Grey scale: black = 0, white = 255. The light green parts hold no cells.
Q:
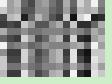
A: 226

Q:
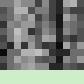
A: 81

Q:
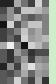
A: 169

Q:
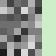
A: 79

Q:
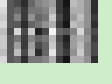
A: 145
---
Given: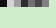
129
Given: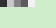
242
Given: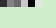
228
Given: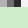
244
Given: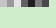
73
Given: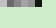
21
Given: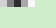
249
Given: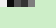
126
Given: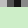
136
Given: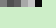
10
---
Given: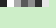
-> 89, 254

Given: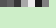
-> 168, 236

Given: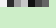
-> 199, 243

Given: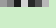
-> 211, 211

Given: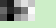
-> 65, 250

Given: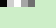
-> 253, 253

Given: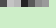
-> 35, 196

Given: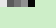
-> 117, 231

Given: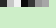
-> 10, 241
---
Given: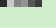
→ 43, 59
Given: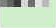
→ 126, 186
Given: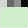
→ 213, 11
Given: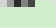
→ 212, 69
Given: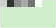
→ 206, 248
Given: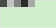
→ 73, 168
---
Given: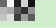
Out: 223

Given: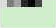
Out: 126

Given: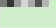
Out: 54

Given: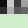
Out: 173

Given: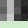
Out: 200

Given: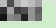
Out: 136

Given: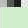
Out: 88

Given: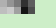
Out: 202
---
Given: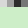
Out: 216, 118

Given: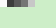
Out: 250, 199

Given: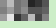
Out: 141, 128

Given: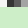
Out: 244, 164

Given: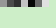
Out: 151, 224

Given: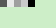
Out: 87, 1

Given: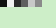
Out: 16, 138

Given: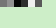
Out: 117, 88
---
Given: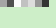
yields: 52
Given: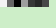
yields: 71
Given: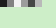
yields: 185
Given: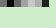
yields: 33
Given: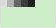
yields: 30
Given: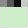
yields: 200
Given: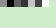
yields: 254
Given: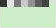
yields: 68
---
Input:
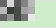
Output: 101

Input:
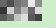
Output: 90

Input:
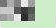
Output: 158

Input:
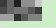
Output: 160

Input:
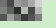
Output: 85

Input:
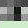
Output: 123

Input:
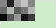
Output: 9

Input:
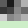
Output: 206
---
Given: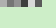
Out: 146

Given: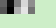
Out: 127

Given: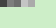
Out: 109

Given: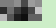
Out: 142

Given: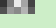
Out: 234

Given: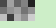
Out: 100
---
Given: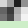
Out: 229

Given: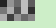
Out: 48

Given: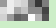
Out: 68

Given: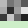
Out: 226

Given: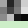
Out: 221

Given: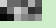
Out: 62

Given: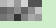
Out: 197

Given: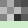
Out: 118

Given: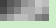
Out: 161
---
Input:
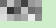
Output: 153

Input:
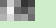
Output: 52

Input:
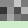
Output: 198

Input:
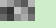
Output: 90

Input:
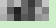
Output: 116

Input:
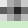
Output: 148

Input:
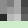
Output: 168
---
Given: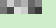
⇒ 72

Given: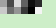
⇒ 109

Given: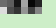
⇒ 77

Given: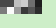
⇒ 251

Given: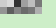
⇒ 94

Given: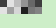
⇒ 160
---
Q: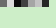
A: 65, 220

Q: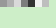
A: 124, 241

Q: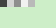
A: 142, 241

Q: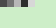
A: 183, 215

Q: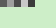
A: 75, 200

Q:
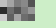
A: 83, 206

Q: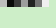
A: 157, 239

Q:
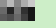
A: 117, 201
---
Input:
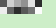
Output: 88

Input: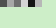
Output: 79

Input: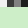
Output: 241

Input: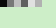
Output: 9

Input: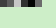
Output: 62

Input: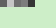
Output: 97
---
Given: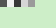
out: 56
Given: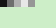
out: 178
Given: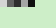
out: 45
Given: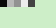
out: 146
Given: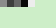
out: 102
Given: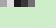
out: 28
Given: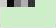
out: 121
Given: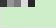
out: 121
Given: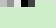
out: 231
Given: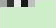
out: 235
